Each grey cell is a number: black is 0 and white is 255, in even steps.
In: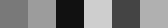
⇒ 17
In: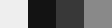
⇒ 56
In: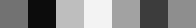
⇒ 190
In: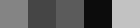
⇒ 91
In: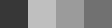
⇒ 155
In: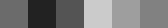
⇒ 84
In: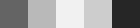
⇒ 241
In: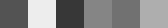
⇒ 55
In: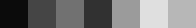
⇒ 113
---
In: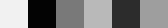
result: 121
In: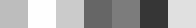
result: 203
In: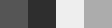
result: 238
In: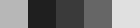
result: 58
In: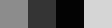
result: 3
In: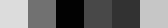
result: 2
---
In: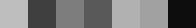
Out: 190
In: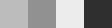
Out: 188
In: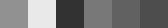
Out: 145
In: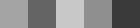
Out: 164
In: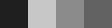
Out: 31
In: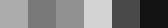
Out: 171
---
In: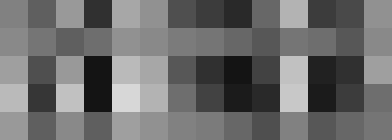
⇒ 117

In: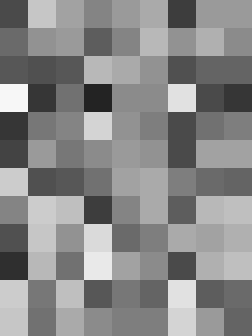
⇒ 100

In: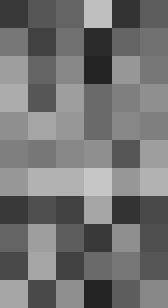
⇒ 135

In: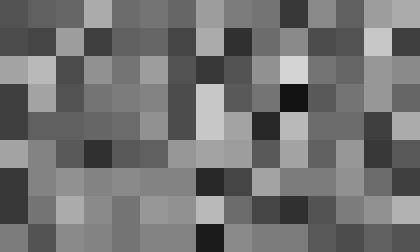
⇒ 83

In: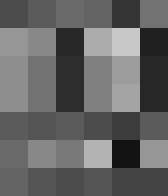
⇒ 68

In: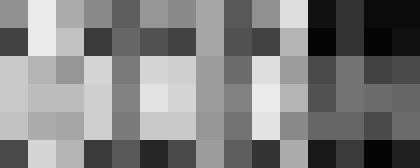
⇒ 32
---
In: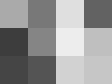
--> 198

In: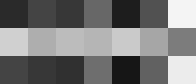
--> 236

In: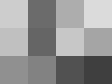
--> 63

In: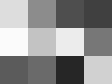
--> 209

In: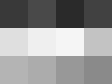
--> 138

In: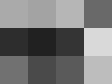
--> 189

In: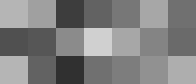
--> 174
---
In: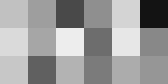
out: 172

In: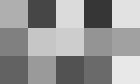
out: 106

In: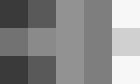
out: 126

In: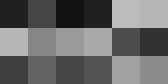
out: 161

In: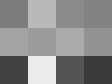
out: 84

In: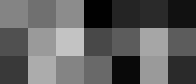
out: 154

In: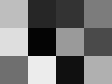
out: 16

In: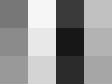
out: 43

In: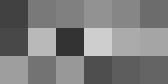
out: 93
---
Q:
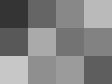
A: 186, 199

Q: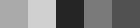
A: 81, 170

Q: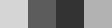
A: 178, 213

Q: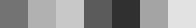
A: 226, 115

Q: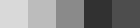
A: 77, 217

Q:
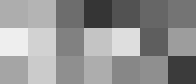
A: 116, 165

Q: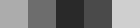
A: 207, 172

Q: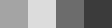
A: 59, 164

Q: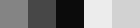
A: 210, 132
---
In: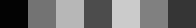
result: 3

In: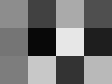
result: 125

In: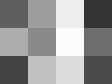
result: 67

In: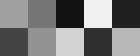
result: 68

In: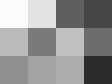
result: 144

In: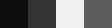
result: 13

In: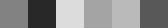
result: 130
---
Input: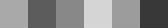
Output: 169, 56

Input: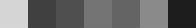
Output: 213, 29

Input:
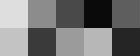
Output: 222, 37

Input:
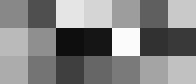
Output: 136, 193

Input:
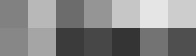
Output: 129, 79

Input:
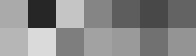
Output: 170, 148

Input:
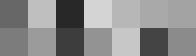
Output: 103, 139

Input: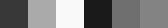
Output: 56, 131
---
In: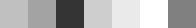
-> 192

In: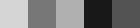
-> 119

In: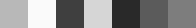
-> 125

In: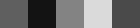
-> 95

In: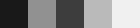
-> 145

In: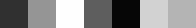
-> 149

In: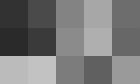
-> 124

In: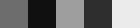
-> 109

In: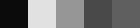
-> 95
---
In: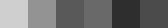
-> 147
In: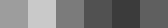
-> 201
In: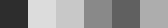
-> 220
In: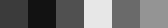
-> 18
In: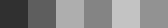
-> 94
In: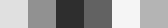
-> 145
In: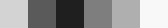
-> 90
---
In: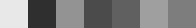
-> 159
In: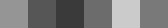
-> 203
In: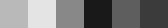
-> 94
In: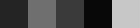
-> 8
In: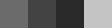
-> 42
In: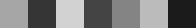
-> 187
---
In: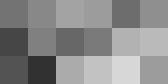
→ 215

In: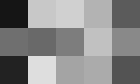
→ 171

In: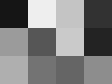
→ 101

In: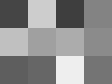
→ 238

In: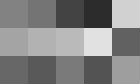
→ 83

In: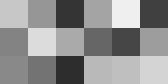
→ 191

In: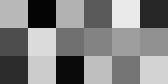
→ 117

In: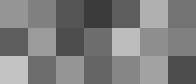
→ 162
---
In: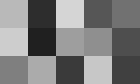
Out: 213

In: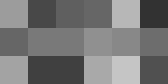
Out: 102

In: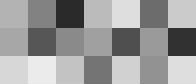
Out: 222

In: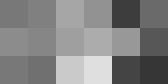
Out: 146

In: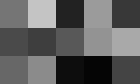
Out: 34

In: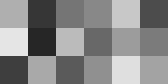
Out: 136

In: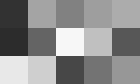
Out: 129
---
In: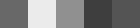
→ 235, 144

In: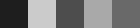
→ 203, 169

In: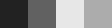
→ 231, 172

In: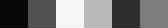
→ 246, 186

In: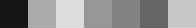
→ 220, 199

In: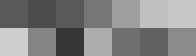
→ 207, 199

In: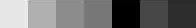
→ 231, 175
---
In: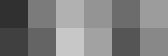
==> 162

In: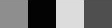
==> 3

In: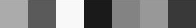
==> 131

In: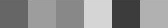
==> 213

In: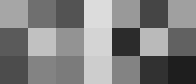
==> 131

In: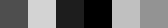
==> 0

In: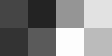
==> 90
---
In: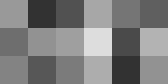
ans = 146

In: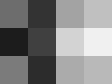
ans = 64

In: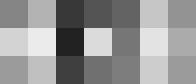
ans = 235

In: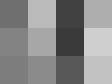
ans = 167

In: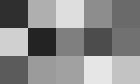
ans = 35

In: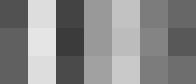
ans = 229
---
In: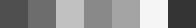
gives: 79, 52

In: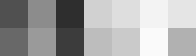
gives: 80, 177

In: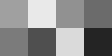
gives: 160, 36

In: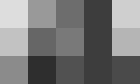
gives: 221, 74

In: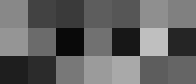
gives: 136, 101

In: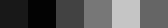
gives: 24, 101
